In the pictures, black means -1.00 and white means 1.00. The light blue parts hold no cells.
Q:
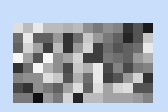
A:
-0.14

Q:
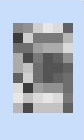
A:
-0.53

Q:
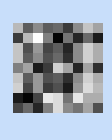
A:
-0.54

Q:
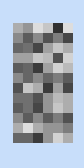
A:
0.08

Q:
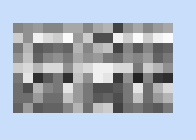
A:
0.60
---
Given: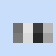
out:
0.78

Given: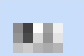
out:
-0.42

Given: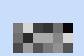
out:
-0.68

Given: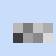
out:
-0.03

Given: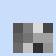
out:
-0.09

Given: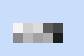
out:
0.62

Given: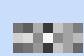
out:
0.72
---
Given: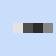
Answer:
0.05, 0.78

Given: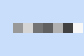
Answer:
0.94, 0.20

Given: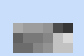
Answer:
-0.58, -0.15

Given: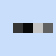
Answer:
-0.24, -0.58

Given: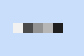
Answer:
-0.76, 0.89

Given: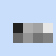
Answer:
0.81, -0.18

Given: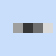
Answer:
0.71, 0.25
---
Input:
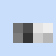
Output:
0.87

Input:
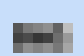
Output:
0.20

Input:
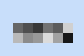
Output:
0.63

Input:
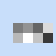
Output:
0.72

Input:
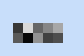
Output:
0.31

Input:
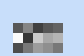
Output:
0.41

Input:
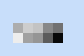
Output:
-0.11

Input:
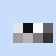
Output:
-0.22

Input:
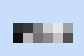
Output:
0.27

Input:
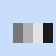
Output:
-0.79
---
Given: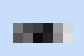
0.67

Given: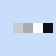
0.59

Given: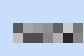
0.48

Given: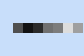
0.25

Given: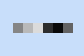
0.45

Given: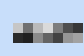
0.55

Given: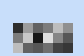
0.57
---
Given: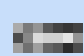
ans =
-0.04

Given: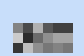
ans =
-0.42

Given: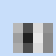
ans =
-0.39

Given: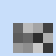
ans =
0.47

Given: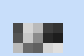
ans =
0.66

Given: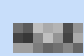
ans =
-0.29

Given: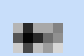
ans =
-0.68

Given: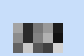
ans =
-0.67

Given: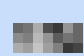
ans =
-0.09
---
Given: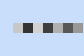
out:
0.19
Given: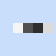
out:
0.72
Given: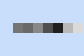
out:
0.71
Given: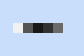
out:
-0.17
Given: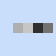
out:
-0.10
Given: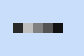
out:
-0.87
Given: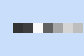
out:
0.49
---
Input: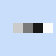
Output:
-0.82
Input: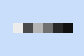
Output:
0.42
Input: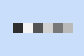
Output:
-0.34
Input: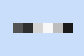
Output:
0.66
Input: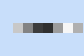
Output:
-0.53
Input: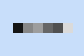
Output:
0.23
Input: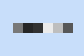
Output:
-0.61
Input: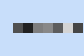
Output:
-0.01
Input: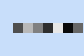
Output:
0.00
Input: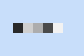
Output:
0.36
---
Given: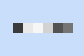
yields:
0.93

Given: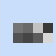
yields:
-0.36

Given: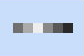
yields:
0.87

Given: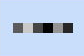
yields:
-0.46

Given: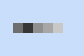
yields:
-0.58

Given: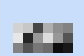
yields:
-0.07

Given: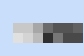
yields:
-0.63
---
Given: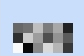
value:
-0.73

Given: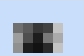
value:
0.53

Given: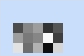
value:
-0.33

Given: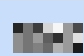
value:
-0.42

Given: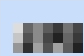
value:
-0.45

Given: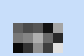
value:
0.29
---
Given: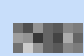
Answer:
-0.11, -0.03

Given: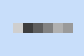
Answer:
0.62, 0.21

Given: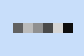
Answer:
-0.24, -0.89

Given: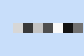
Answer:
0.69, -0.11

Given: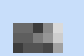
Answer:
-0.18, 0.26

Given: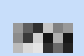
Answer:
0.20, -0.73
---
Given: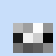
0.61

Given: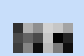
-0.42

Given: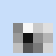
0.13

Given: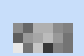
0.30

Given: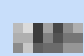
-0.53

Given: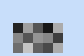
0.16

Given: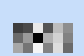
-0.97

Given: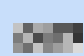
-0.41

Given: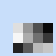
-0.12

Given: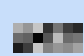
-0.96
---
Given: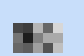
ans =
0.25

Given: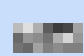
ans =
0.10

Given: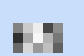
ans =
0.20

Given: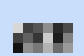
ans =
0.40

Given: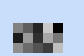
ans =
-0.35

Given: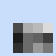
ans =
-0.16

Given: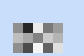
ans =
0.92

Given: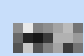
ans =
0.29

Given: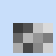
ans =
-0.44
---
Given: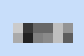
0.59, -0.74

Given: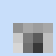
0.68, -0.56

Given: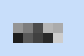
0.61, -0.77

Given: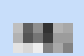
0.86, -0.61

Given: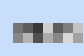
0.70, -0.57

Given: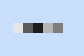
0.80, -0.78

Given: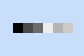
0.86, -0.98

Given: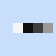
0.91, -0.89
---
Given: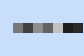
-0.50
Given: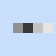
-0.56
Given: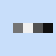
0.88
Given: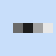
-0.78
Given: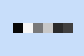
0.93
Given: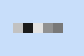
-0.79
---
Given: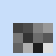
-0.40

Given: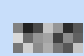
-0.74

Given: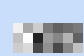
0.32

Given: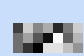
0.61

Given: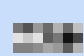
-0.35

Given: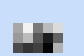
0.90
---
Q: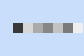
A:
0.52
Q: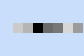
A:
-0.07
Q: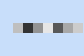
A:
-0.31
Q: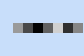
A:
0.63
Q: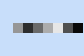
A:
0.80
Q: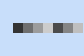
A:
-0.41
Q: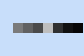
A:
-0.62
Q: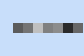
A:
0.10
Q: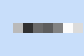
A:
0.02
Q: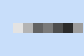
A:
-0.39
